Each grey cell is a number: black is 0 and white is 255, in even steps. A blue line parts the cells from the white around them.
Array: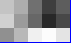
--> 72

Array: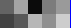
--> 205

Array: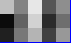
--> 110

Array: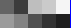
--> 30

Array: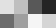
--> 213

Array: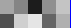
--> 176

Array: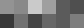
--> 125

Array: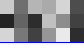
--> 65

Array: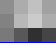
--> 172

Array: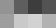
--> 178
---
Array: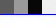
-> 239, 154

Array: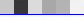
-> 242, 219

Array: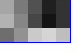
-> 213, 202

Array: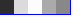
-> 252, 219

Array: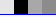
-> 229, 168

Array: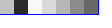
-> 248, 218

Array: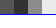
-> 234, 139
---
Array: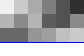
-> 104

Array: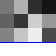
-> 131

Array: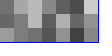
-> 156

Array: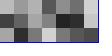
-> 166

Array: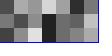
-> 66

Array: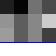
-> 156

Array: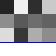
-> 220

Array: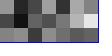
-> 131
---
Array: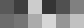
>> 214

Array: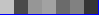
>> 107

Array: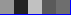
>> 193

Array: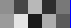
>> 26

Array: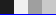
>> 241

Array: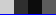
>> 47

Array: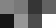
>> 151
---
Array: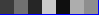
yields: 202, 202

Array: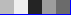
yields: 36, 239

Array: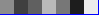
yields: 185, 236

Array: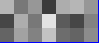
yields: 226, 226

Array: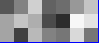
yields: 75, 247

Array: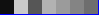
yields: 178, 202

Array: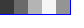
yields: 180, 245

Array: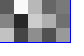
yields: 205, 249

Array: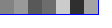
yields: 109, 203
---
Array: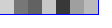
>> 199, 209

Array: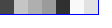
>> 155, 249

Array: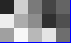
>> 141, 247

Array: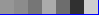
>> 171, 206

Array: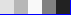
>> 249, 249

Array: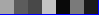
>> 196, 196
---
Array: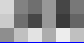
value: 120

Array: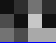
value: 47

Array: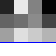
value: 3

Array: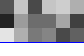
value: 175

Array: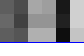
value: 208

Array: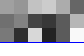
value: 102

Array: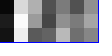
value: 144

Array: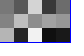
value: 108
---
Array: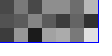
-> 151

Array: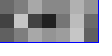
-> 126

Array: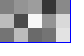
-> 188

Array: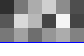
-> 161

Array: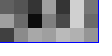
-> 139

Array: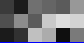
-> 49
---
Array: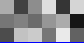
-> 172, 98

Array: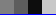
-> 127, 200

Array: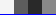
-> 244, 136

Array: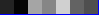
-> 35, 79

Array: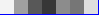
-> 243, 222

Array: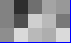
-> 130, 218

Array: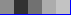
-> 141, 195
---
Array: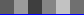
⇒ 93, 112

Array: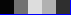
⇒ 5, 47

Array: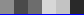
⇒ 141, 41

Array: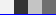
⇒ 242, 111

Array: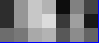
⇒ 45, 100

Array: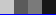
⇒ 201, 24
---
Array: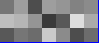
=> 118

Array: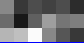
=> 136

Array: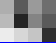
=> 174

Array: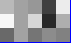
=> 185

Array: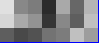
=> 224

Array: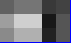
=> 97

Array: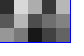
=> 45

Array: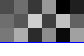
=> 76

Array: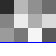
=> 43

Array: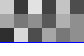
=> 205
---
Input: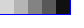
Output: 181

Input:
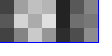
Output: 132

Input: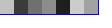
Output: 59

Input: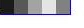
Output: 88

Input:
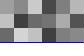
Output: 212

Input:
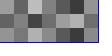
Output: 120
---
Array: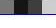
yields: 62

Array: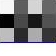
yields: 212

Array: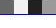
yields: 33

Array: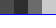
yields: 107

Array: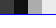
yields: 172

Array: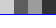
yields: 156

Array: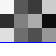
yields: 58

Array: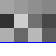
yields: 143

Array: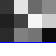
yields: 106
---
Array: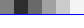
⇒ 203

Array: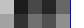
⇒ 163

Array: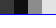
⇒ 140

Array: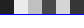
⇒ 214

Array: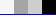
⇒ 206

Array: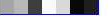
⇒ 217

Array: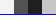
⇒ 198

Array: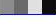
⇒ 140
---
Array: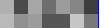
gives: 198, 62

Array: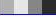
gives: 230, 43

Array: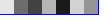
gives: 230, 26

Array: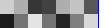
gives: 228, 27

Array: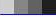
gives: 207, 31

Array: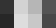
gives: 221, 39

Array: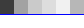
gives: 241, 60

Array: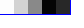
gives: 253, 5

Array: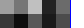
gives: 192, 14
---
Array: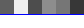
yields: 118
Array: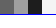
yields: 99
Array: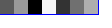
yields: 153
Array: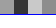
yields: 141
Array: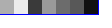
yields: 154
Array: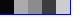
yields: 140
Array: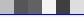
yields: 190
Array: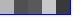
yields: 89
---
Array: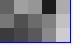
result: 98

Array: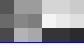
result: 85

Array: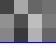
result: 67

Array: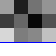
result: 160

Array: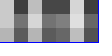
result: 202

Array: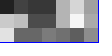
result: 33

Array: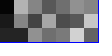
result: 5

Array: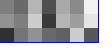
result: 127
